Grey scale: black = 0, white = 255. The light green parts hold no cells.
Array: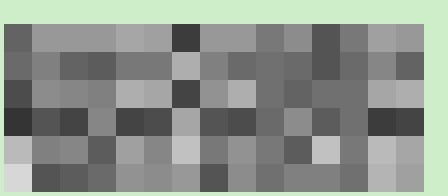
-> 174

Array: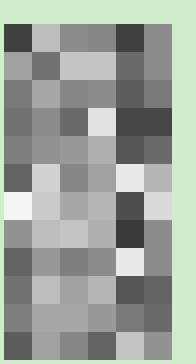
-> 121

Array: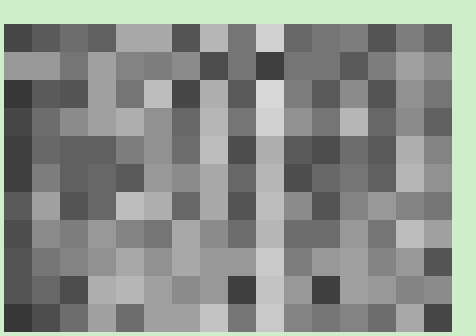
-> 117

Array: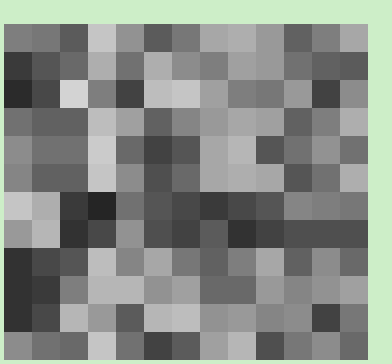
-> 140

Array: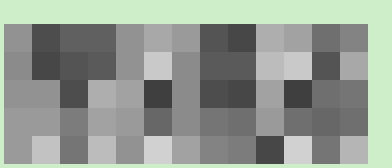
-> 117
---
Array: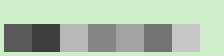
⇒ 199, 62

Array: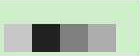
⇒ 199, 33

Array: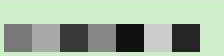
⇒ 204, 17

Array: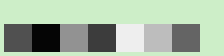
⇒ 238, 5

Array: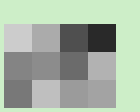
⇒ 204, 41

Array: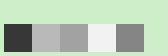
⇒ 242, 55

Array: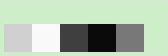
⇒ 249, 10

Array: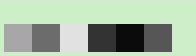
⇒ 225, 11
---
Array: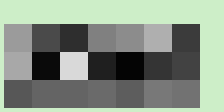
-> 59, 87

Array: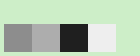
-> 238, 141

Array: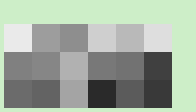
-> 222, 107

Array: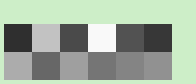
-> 55, 172

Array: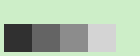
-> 212, 48

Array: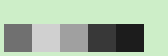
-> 28, 112

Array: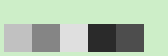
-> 77, 193

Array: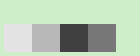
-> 119, 227

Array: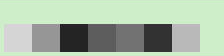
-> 185, 213

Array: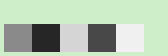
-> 240, 138
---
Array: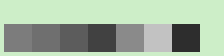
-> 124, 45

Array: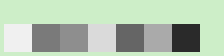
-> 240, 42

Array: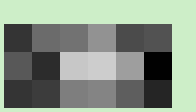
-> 52, 37

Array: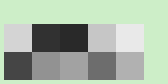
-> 212, 177

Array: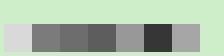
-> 217, 166

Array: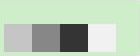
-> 197, 241

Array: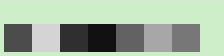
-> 76, 119
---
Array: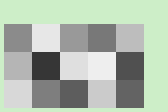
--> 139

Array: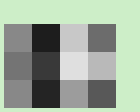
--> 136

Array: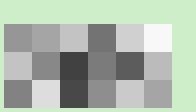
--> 150

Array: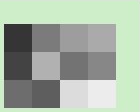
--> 53

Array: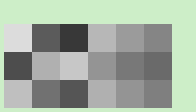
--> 220

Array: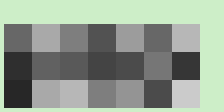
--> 103

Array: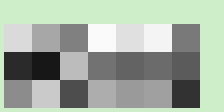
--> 218
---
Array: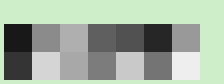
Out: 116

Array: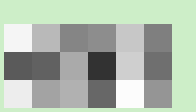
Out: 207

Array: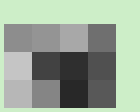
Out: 47

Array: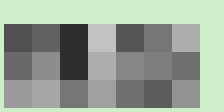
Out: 126

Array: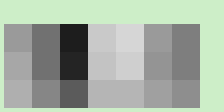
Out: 148

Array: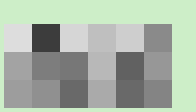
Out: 97

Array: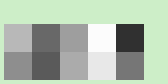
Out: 232

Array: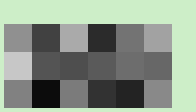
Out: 109
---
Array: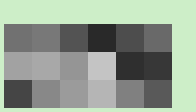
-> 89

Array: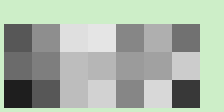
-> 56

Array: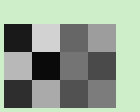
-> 124

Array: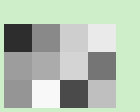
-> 191

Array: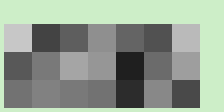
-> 73

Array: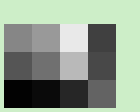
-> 99

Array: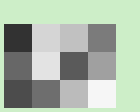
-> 246
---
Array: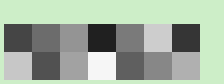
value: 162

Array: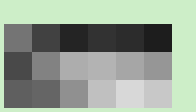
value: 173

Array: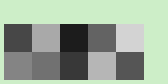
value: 56

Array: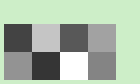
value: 255

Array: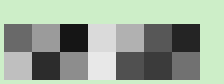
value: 141

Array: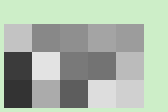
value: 121

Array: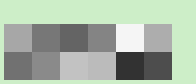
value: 194

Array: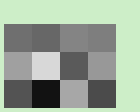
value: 90

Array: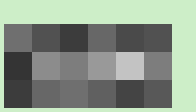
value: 125
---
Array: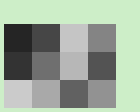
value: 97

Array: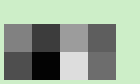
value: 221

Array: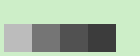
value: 81

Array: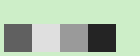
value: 154

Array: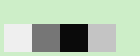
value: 10

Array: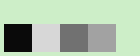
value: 113

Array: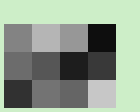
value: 101
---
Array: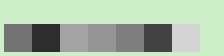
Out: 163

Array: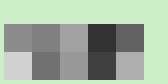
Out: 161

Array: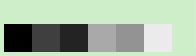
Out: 35

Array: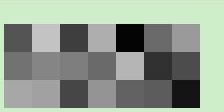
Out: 62

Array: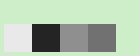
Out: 143

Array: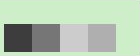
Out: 204
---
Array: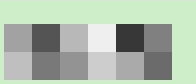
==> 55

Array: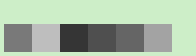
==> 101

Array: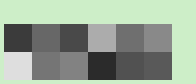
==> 111

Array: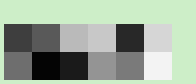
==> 40

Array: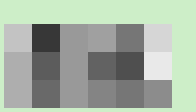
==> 118

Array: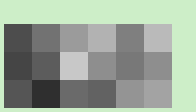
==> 127

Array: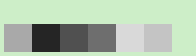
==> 217

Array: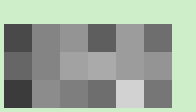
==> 156

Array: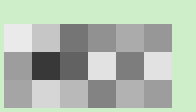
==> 171

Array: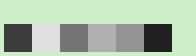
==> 147
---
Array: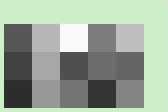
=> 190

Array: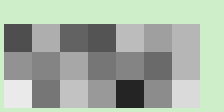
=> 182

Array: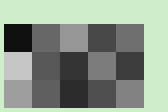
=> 111

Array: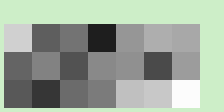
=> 168

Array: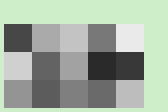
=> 234

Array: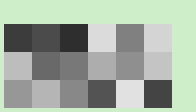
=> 212

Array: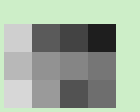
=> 30

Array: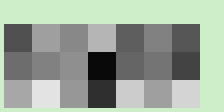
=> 86

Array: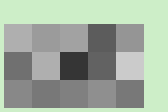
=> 149

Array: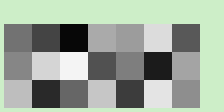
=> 88
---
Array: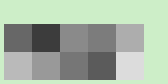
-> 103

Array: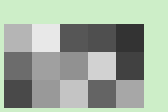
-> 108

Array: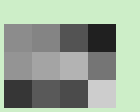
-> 148

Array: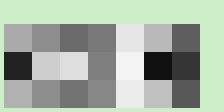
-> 33

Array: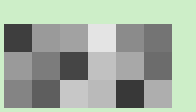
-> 154

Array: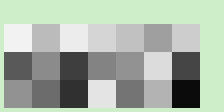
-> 89

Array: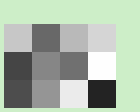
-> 69

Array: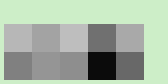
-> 183

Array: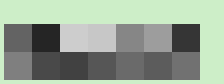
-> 99

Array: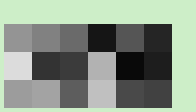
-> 220
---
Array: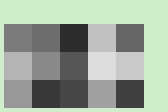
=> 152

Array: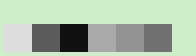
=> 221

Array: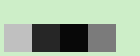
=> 192

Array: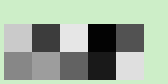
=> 135

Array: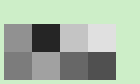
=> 124

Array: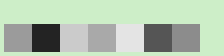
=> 155
